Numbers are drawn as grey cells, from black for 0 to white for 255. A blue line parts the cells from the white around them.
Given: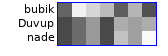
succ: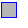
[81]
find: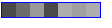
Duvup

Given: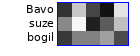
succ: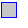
[69]
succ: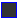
[199]
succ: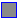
[247]
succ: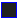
[92]
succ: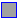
[76]
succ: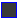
[129]
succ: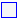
[32]

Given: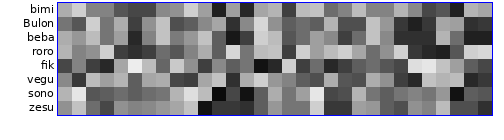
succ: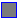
[151]
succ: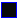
[71]
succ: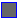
[201]
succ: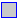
[145]

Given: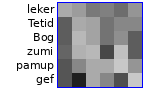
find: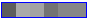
Tetid
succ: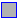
[184]
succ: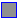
[93]

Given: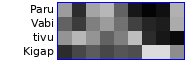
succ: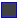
[37]
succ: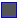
[78]
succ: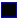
[16]
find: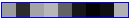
Paru
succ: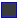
[127]
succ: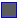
[71]
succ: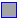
[183]

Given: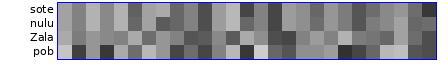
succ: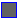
[162]
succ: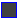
[150]
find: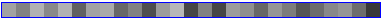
sote
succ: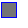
[103]

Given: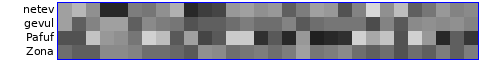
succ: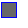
[89]
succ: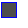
[131]
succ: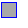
[195]
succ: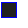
[40]

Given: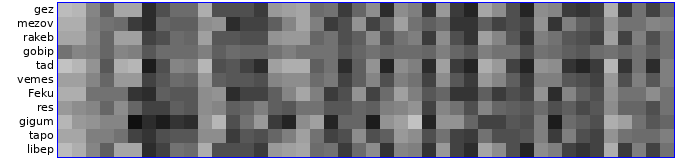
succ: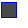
[87]
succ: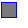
[66]

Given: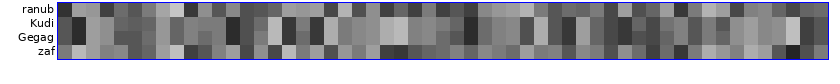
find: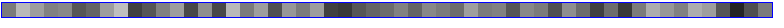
zaf
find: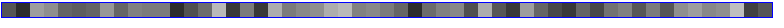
Kudi
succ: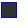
[158]
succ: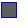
[101]
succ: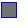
[129]
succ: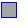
[197]

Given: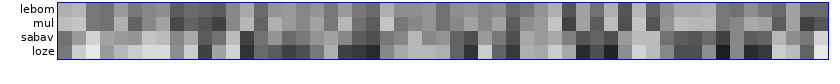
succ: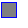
[85]
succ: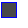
[99]

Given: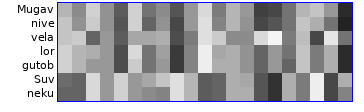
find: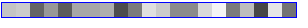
vela
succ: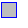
[71]
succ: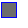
[100]
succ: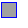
[58]

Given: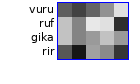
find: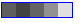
vuru
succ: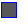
[22]
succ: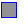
[224]
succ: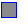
[53]
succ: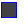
[100]
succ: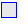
[224]
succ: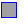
[138]

